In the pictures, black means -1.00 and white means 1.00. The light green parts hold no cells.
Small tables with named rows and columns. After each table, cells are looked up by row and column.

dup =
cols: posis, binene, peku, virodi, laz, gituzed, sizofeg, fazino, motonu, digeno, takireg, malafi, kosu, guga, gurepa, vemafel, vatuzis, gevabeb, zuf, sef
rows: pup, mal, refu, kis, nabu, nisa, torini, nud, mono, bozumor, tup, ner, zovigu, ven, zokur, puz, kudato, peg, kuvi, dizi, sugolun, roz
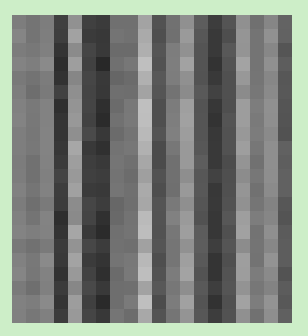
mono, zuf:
0.08
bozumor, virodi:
-0.57
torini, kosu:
0.25
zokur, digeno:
0.46
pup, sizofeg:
-0.54
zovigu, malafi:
-0.13
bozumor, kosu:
0.20
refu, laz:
0.09
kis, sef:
-0.27
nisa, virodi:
-0.49
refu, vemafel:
-0.31
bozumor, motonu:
-0.07
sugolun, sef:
-0.31

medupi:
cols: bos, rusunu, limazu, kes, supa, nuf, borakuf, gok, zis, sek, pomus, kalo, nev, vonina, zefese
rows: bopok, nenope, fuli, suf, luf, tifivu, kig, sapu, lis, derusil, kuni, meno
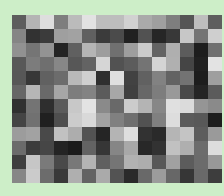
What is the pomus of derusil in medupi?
-0.61
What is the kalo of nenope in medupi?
-0.56
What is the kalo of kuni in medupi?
0.26
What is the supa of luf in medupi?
0.45
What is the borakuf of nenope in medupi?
-0.54
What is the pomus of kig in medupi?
0.06
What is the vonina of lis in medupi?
-0.27
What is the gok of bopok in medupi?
0.48
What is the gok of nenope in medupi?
-0.41
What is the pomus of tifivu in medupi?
-0.02
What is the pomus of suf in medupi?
0.66
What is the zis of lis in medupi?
0.74
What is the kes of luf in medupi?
-0.15
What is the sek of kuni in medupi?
0.36
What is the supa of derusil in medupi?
-0.79
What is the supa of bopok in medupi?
0.47
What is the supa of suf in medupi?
-0.32

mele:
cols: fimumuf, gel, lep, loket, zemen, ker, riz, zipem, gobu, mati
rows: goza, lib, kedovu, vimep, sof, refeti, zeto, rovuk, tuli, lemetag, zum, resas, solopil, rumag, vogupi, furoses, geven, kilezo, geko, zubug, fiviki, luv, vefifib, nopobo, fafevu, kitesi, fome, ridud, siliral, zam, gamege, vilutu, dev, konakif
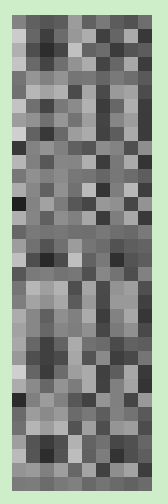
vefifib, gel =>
0.06
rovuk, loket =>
0.18
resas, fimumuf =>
-0.07
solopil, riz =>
-0.59
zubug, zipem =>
0.15
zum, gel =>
0.00
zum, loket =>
0.05
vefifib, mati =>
-0.43
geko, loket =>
-0.10
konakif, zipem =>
-0.17
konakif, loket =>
-0.05
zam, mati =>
-0.40
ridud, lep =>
0.22
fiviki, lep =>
0.14
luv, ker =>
0.34
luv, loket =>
0.12
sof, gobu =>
-0.14
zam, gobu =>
0.23
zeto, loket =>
-0.05

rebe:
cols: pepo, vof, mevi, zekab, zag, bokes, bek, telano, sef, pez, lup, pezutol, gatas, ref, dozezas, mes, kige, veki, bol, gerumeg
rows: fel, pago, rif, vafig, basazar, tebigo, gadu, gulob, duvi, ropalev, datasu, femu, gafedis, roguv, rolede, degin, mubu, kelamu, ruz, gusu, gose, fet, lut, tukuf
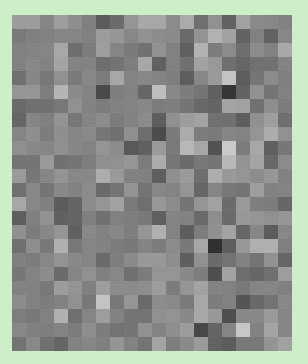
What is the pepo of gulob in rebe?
-0.20
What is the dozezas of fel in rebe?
0.13
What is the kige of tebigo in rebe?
-0.22
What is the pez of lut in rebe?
0.14
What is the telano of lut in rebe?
-0.10
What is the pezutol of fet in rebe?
0.15
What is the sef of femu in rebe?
0.02
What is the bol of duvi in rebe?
0.35

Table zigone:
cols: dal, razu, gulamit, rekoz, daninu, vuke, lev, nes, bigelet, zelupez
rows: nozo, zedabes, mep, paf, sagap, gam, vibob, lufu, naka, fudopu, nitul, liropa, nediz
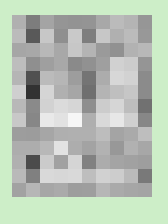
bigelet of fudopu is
0.39
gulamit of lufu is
0.83
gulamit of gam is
0.67
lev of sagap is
0.35
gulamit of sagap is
0.47
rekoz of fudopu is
0.77
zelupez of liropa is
-0.05
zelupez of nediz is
0.29
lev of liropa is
0.64
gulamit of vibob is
0.65

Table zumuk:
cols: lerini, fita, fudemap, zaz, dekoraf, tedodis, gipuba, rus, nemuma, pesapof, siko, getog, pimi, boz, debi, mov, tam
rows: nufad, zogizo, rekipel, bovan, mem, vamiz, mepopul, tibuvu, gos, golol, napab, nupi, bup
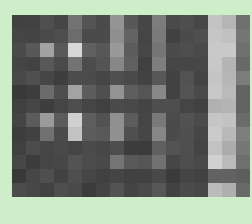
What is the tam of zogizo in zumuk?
-0.08
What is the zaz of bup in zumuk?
-0.39
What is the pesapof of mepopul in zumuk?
-0.47
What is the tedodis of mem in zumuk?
-0.41
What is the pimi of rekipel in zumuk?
-0.39
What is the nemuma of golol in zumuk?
-0.53
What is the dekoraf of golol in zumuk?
-0.46
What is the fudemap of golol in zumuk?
-0.45
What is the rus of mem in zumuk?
-0.38
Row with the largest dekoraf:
rekipel

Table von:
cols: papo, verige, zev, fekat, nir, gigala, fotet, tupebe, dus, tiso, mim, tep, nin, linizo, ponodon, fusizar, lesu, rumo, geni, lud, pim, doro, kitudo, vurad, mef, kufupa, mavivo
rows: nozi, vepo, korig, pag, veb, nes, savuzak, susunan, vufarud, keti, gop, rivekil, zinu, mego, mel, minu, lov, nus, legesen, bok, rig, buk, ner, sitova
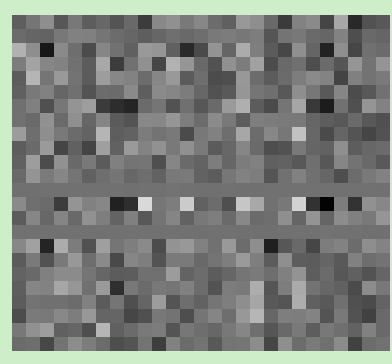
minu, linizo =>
-0.12
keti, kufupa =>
-0.19
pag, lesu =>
-0.03
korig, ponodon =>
0.15
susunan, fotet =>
0.04
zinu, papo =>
-0.12
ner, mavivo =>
-0.18
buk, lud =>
-0.01
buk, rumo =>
0.43
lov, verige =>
0.26
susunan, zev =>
0.14
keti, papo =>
-0.27
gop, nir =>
-0.18
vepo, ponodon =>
-0.05

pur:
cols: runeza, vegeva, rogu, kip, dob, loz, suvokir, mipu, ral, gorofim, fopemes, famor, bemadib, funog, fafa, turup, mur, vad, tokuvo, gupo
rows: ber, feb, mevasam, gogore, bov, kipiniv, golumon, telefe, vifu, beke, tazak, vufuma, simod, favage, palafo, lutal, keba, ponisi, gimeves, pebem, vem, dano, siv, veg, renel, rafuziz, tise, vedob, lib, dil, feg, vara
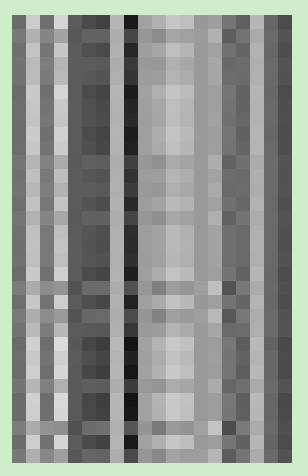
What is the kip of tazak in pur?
0.34
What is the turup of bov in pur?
-0.15
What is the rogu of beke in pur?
-0.09
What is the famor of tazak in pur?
0.33
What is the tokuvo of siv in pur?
-0.17
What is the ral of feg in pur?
-0.80
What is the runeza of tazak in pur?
-0.08
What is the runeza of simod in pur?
-0.09
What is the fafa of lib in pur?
0.23
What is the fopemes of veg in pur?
0.41
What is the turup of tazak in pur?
-0.22
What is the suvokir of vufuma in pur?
-0.35
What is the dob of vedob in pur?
-0.30
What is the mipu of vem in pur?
0.39
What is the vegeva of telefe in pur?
0.53
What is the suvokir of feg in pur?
-0.48
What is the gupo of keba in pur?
-0.38
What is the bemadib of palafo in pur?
0.26

